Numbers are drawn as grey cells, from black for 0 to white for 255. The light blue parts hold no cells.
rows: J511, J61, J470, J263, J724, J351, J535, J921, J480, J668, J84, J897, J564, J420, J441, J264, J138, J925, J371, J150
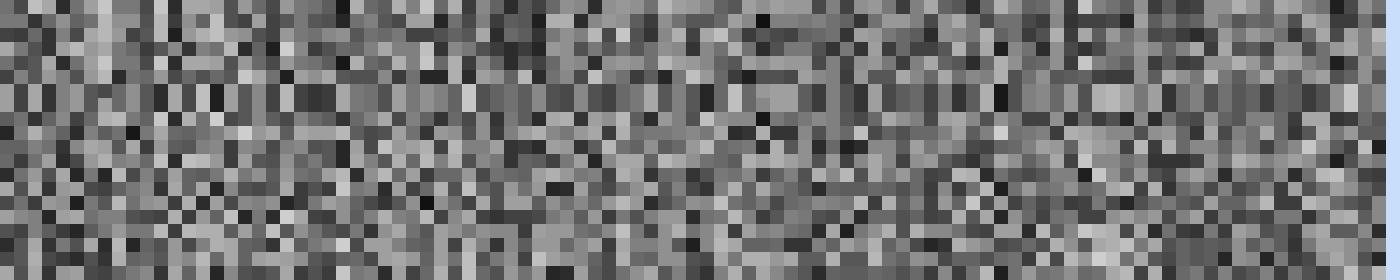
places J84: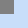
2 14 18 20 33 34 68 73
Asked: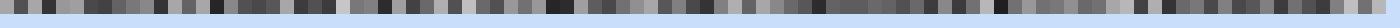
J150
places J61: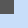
20 22 27 37 49 50 84 88

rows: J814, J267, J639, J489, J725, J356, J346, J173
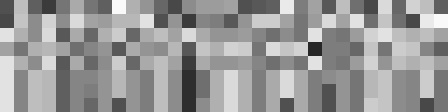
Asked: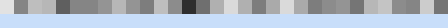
J356
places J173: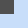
8 20 23

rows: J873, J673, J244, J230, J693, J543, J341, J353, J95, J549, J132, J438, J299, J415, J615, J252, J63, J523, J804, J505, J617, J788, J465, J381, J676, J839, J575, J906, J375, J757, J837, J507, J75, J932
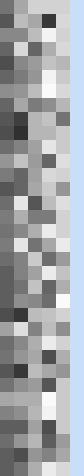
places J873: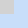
2 3 4
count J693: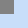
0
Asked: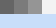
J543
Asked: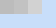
J465
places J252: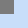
0 2 3
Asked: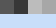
J575

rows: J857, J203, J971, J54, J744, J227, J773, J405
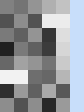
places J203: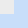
3 4
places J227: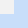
0 1
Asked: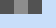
J203
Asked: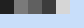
J54
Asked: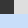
J971

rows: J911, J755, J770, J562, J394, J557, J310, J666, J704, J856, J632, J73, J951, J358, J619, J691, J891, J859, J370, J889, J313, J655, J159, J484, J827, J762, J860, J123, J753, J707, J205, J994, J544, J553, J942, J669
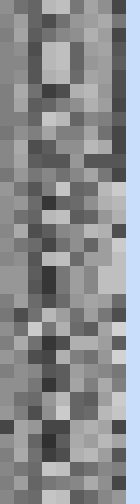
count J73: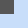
5
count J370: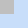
2
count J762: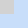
1
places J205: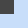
0 3 4 8
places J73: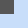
3 4 6 7 8
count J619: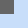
1

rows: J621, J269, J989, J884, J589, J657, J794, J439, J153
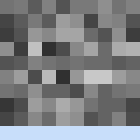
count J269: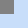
1
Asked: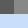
J153

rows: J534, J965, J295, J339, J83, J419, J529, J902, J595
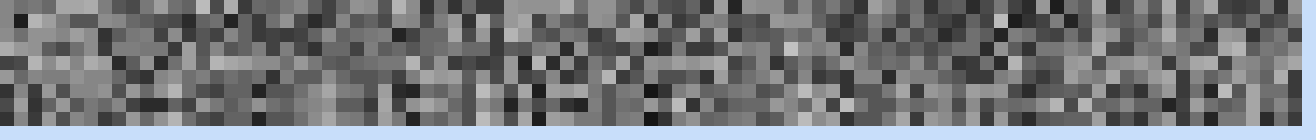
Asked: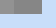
J419
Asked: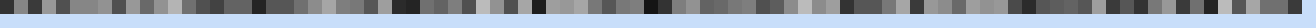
J529
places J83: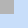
2 15 29 38 72
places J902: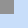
18 23 29 31 34
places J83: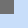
12 20 26 59 63 70 90
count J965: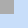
1
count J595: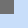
5

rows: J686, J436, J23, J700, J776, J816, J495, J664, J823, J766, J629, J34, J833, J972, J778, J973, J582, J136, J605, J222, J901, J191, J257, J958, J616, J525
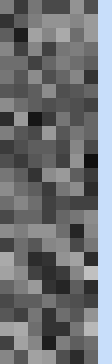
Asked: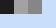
J23
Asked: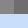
J778
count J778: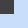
3
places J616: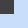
0

